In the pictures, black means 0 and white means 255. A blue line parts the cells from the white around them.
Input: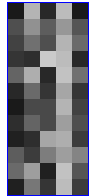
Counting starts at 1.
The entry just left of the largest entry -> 46
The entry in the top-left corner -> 26
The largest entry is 202
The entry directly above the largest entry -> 79
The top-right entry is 26
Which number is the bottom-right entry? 60
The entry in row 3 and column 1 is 66
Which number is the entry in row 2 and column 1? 79
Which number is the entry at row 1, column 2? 180
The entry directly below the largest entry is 40
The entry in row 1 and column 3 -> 40
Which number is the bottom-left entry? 32
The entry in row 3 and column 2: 112

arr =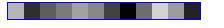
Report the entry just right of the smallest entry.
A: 109
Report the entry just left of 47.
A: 182

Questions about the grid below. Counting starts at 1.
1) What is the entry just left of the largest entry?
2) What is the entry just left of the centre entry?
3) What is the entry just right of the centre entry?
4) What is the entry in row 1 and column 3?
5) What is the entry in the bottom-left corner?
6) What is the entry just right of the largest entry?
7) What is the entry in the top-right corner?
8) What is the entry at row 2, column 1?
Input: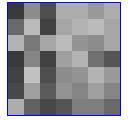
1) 65
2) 65
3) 179
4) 78
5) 173
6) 78
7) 173
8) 105

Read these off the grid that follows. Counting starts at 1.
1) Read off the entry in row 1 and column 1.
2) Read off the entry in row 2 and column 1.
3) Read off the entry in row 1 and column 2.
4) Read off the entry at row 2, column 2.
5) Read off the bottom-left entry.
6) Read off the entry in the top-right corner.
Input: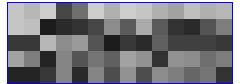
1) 197
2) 197
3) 183
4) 191
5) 35
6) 183

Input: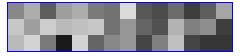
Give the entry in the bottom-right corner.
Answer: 54
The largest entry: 219
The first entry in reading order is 136
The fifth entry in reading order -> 173
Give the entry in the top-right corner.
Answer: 165
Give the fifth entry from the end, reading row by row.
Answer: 128
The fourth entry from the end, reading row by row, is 192
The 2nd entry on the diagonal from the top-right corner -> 142
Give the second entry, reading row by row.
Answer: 173
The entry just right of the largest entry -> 88

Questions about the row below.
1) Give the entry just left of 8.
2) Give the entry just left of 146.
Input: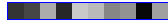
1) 146
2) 134

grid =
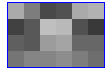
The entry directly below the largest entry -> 156
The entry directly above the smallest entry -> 178
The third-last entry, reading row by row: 141
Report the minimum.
57
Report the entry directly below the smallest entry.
103
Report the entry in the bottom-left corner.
117
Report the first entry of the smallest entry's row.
65

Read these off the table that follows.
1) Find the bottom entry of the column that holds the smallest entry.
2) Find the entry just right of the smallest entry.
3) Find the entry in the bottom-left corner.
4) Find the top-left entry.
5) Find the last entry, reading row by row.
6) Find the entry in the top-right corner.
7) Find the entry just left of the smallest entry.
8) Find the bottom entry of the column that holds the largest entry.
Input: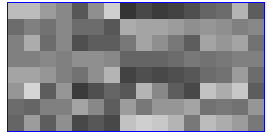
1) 194
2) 72
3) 101
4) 188
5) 120
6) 93
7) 207
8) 156

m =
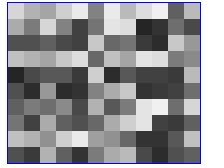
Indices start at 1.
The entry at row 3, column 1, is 80
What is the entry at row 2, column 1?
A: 171
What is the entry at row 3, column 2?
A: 80
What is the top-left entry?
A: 214
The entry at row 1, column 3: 165
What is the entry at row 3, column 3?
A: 96
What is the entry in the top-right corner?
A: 186
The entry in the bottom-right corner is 96
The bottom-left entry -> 80
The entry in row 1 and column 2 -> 178

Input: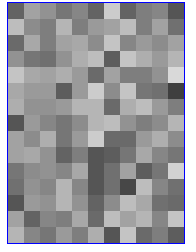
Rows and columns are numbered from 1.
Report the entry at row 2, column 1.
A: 189
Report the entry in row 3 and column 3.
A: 126
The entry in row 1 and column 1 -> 99
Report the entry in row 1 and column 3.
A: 146
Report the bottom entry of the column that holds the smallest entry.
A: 93
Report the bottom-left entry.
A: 181
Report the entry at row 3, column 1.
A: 106
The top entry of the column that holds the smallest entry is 85
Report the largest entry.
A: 217
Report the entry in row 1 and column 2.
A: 162
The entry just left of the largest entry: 146
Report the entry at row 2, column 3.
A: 126
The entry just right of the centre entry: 189
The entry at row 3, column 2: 168
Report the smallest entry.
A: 63
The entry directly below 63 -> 126
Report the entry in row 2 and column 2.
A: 140
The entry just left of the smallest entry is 112
